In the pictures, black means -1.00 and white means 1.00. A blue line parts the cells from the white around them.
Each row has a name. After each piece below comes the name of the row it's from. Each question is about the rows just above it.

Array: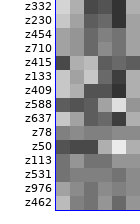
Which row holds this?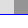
z588
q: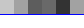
z230
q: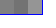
z462
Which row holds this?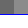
z710
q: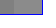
z78
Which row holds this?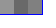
z454

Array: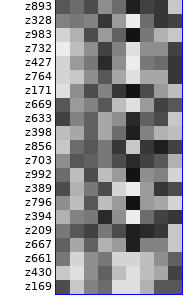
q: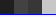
z893
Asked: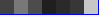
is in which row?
z209
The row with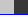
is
z856
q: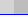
z661

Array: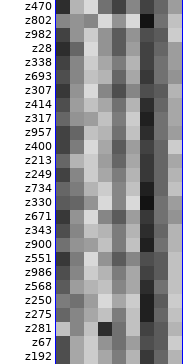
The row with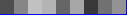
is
z693
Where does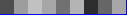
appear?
z414
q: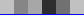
z568
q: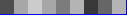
z192
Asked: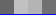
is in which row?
z957
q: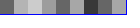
z213
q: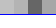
z693

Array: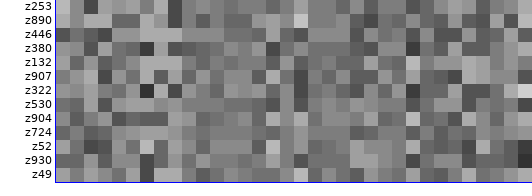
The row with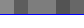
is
z253
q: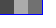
z52
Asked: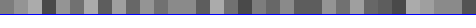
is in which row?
z907
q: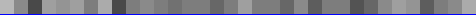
z253

